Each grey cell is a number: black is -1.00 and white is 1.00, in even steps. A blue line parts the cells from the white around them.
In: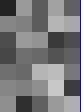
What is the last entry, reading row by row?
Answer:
0.37
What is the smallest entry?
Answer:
-0.74
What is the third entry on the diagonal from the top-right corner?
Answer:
0.16
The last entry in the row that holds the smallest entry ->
-0.24
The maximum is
0.58
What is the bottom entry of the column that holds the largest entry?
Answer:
0.21
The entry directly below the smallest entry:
0.06
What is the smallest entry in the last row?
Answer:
-0.62
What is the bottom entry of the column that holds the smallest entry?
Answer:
0.11
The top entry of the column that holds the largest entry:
0.27

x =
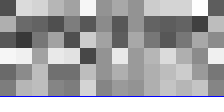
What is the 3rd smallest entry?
-0.44
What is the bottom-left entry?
-0.02
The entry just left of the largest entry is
0.66
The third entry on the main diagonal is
-0.07
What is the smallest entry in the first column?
-0.38
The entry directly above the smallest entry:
-0.17
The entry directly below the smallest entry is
0.88
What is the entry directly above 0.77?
-0.38
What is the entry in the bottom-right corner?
0.04
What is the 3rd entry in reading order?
0.66
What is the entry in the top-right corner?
-0.27
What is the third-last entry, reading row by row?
0.43
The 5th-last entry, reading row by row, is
0.37
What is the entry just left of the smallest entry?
-0.32
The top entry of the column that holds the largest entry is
0.99
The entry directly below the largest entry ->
-0.50
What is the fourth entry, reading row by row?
0.43
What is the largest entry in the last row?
0.66
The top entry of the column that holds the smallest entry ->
0.72
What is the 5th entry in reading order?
0.27

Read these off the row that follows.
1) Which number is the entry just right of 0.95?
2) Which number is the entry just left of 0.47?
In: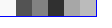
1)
-0.35
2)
0.31

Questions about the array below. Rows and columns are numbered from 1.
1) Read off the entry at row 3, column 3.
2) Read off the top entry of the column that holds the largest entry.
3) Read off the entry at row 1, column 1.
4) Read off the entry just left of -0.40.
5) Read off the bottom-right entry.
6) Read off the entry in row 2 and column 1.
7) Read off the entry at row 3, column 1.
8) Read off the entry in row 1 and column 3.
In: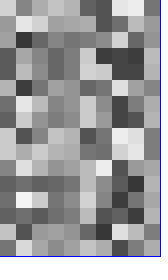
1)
-0.19
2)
0.04
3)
0.65
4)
0.36
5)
0.36
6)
0.21
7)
0.26
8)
0.36

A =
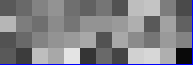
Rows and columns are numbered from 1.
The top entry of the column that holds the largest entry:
-0.13
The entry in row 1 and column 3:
0.03
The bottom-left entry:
-0.30
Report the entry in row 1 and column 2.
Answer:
-0.18
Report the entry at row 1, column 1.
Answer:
-0.30
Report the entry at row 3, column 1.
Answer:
-0.36
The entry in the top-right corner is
-0.42
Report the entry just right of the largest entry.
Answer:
-0.59
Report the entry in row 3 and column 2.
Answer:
-0.18
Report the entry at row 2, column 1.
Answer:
0.43

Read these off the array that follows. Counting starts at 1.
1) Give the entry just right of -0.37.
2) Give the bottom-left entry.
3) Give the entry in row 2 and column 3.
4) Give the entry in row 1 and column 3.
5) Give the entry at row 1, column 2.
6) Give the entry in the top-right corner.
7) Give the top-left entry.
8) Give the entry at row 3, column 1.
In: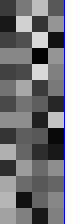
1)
0.70
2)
0.27
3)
-0.59
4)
0.48
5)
-0.05
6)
-0.31
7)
-0.54
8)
-0.49

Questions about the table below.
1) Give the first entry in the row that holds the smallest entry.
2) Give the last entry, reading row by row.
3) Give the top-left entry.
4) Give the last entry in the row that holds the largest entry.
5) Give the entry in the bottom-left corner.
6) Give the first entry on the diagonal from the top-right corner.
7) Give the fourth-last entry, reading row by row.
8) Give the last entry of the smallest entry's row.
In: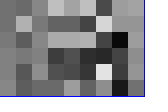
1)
-0.05
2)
-0.11
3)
-0.11
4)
0.17
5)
0.06
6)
0.28
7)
-0.22
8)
0.23
